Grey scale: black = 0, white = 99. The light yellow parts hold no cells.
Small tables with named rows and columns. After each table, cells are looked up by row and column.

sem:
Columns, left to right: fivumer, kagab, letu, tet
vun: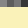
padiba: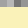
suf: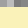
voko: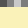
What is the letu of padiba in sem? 46
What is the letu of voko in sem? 78
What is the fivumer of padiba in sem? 63
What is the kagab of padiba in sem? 71
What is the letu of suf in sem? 48
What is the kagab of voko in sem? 51
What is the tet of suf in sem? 52
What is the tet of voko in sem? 48
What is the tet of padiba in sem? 58
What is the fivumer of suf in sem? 62
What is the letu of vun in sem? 46
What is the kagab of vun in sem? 36
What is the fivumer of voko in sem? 32
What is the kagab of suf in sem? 73
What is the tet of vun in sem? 21
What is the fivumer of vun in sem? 52

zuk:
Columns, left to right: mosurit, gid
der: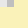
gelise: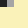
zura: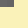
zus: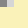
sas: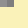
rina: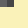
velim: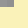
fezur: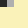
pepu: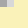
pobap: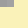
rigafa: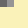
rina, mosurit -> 38
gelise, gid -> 64
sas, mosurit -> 56
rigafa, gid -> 58
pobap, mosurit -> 61
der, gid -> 74
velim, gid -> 56
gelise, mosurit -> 13
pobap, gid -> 63
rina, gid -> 27
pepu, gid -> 84
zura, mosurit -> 40
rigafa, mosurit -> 40
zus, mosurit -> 52
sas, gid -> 49
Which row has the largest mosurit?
der

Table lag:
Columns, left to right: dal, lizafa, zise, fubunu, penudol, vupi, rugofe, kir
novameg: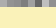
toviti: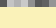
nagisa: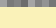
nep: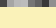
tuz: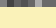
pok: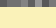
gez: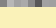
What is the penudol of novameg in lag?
62
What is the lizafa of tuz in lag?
26
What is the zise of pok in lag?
44
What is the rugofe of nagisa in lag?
57
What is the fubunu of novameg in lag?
49
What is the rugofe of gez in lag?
63
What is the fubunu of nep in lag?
73
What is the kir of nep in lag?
56
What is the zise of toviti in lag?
69
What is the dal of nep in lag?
27
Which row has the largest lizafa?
toviti

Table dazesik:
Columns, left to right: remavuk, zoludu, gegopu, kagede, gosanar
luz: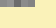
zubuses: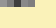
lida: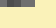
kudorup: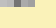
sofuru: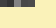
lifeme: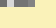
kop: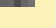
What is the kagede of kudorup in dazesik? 66
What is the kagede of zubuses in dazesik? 53
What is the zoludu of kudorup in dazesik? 72
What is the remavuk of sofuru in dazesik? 25
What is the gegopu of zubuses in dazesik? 24
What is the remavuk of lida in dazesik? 44
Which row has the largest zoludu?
lifeme

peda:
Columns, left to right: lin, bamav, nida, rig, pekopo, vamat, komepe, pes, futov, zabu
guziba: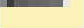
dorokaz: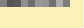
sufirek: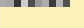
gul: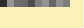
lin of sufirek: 66
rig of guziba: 36
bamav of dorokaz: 33
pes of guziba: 43
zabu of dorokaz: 48
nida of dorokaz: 35
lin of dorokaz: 50
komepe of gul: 57
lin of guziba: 52
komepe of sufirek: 67
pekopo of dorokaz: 43
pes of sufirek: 23
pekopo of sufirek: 30
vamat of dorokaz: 59
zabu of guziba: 90
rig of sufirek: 80
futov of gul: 56
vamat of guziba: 39
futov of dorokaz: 67
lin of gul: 17

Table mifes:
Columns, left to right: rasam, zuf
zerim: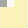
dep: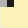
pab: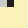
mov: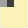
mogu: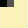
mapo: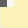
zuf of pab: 12
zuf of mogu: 33
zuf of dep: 11
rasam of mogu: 2
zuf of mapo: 96
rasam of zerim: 65
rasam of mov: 62
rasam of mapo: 37
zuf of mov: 24
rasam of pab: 79
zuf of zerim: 97
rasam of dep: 69
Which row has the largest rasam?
pab

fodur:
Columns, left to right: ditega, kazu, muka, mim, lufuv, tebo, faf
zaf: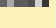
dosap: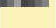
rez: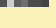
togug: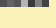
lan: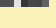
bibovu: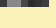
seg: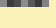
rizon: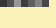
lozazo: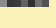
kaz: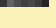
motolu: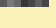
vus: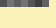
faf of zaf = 21
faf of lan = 38
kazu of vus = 45
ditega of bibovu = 22
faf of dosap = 50
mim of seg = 54
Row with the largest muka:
lan

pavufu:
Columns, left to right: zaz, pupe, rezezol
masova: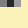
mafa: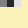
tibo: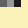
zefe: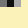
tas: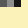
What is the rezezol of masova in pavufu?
61
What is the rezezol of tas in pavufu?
9
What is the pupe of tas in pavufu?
55
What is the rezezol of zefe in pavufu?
66
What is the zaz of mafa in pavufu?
50
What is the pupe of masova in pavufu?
16
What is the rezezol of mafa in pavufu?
88
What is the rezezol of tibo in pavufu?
11
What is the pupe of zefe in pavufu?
6
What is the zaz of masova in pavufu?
49

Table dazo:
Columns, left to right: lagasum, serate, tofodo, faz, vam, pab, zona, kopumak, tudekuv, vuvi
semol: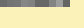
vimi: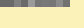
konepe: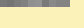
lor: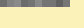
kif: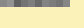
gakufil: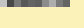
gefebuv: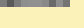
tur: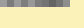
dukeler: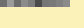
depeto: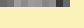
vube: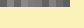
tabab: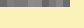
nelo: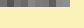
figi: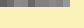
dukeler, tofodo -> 42
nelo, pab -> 48
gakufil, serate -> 28
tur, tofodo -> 60
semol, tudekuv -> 61
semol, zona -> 40
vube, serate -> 52
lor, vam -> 45

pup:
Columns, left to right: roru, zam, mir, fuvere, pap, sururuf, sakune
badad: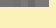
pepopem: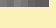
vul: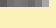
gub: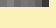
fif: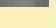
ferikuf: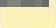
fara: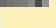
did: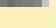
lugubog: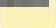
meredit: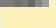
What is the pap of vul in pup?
41
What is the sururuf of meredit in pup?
52
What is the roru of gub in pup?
45
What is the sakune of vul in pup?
65
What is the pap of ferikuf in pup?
43
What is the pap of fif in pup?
49
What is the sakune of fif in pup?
41
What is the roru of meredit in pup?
48
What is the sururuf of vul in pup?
48
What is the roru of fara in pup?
41
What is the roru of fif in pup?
45
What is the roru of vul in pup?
36
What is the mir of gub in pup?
42
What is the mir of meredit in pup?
44
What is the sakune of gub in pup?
22
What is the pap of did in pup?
48
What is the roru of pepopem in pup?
47

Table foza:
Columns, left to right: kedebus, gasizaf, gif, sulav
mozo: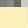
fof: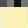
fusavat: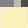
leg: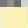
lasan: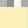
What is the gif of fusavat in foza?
72
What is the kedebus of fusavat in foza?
51
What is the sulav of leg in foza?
81
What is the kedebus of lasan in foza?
71
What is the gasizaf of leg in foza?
56
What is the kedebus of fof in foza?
31
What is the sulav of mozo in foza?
78
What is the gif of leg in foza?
42
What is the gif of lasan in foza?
95
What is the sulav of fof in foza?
45
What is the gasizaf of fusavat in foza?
51
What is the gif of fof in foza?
8
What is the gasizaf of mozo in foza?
53
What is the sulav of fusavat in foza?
30
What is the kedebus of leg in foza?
46
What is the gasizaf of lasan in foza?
56
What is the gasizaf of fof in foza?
48
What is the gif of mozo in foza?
40
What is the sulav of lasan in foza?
66

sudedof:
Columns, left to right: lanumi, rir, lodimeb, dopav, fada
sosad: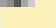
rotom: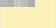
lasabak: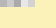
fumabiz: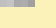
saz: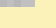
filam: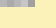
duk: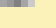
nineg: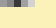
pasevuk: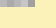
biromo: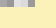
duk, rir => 59
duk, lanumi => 64
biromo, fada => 60
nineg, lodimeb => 22
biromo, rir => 59
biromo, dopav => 85
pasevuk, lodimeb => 71
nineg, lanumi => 60
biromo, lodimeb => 88
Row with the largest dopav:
lasabak

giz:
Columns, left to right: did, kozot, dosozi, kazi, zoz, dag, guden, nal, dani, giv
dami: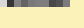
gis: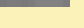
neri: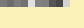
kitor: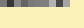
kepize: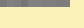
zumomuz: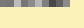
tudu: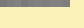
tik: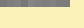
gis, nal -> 50
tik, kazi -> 46
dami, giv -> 48
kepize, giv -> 49
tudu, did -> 47
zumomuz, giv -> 54
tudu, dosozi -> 50
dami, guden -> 49
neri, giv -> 82
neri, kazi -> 44
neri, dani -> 28
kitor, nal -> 69
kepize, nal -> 49
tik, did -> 47

